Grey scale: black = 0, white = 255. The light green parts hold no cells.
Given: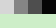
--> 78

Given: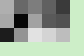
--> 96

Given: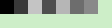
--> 109

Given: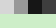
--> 22

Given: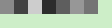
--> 151

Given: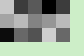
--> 0
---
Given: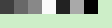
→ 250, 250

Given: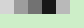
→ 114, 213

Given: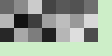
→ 160, 222

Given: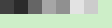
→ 166, 227

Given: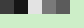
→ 227, 227

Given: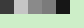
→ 138, 197

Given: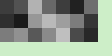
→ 185, 191
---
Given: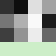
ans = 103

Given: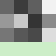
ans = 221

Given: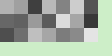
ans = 228

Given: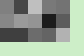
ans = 178

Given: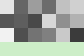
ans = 59

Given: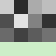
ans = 114

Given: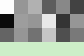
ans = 121

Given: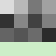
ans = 43
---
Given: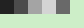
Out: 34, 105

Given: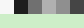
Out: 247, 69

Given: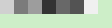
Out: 208, 240

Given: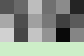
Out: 84, 133

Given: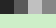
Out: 37, 134

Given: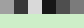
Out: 160, 123

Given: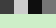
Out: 61, 116

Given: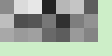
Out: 138, 132
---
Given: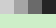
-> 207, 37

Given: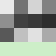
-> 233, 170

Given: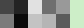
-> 69, 91

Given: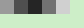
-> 154, 208

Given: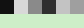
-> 17, 159

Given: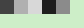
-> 66, 139

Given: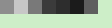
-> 141, 94

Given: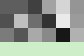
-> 94, 177
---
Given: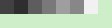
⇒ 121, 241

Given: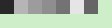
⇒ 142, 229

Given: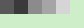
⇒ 139, 213

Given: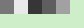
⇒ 54, 233

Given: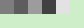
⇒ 156, 226

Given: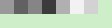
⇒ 59, 242

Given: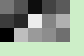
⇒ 236, 236

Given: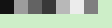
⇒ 56, 236

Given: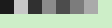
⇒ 139, 199
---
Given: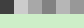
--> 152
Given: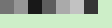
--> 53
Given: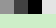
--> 228
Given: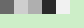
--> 241
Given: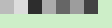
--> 67
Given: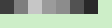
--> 41
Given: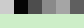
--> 95
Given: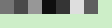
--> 94
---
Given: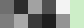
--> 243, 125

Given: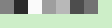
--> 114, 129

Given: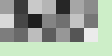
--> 139, 125

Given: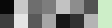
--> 82, 62

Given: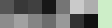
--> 174, 140

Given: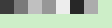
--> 172, 59

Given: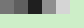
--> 213, 117

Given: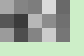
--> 105, 155

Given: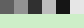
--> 230, 96
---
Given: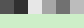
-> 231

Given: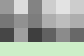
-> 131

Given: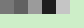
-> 155

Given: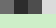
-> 77

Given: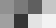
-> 95

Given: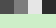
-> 230

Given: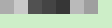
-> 81

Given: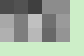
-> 63
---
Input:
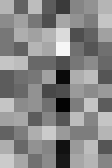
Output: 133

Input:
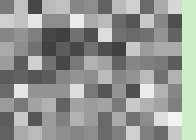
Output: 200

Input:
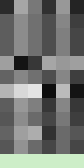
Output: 70

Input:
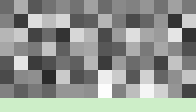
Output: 67

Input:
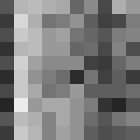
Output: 94

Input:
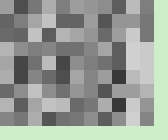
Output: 133
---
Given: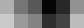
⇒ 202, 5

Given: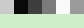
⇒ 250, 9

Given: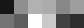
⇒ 254, 22

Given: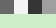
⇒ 244, 53

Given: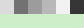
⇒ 242, 54

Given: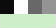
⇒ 254, 11

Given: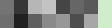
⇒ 195, 33

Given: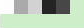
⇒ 253, 36

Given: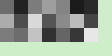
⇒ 231, 27
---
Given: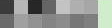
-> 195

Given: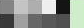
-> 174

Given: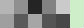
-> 36

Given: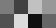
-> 65

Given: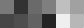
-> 127

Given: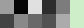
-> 224

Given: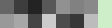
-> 145

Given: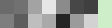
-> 139

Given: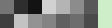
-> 180
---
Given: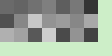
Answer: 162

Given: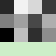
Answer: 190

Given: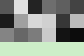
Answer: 103

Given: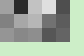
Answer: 136

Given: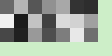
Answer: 32

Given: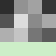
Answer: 196

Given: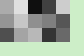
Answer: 164
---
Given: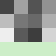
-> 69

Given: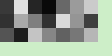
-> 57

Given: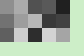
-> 143

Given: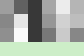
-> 158

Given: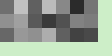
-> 111

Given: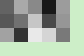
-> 99

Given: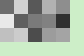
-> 109

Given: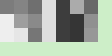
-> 124
